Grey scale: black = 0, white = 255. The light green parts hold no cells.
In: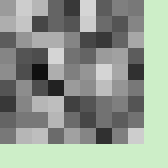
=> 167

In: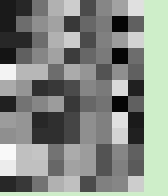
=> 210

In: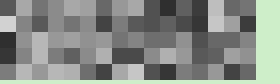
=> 132

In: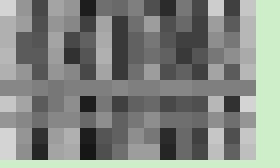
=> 183

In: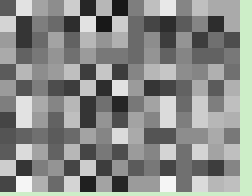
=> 77
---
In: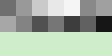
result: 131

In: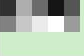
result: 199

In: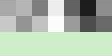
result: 148

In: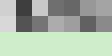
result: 83

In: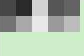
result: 168

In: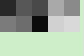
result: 109

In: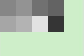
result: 179
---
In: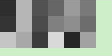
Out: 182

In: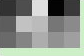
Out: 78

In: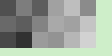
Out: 125

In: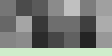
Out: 75

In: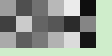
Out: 79

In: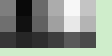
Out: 9

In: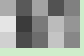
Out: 89

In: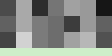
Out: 169
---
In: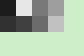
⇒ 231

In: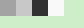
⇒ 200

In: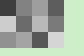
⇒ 130

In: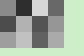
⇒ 46

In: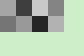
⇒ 62

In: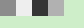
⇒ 238

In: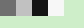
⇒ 193
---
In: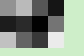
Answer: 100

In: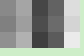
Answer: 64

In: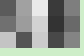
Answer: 204

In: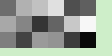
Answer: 147

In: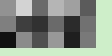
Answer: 152

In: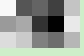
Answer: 128

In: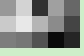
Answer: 82
